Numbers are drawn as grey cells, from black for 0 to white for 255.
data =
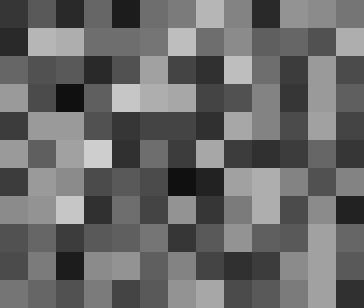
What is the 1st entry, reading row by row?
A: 54
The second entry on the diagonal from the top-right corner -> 81
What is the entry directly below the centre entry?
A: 16
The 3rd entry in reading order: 41
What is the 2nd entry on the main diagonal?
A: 182
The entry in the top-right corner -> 117
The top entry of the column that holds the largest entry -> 102
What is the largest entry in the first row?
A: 182
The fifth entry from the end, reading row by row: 75
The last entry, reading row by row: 48
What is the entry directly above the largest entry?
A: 81
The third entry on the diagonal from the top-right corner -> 60
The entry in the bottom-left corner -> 117
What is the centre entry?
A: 60
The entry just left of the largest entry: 161
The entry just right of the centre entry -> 167
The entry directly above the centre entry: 68
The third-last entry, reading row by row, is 123
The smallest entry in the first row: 28
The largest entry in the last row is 167
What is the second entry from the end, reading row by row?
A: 161
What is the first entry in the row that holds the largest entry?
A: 154

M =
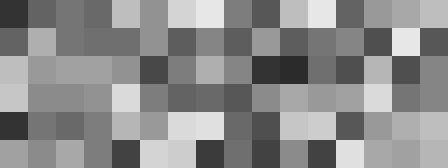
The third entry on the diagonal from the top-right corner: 182
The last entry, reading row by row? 182
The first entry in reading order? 51
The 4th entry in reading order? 105
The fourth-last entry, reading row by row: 224
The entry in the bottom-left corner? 161
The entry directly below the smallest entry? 168
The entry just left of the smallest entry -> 51
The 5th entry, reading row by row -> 190
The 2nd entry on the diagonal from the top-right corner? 231
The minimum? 43
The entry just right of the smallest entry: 111
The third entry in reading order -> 117
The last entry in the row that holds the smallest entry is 133
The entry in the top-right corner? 190
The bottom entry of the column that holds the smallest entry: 139
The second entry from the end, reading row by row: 161
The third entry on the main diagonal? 161
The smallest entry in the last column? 87
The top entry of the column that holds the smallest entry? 190
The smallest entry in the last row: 59
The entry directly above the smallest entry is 93
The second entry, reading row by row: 99
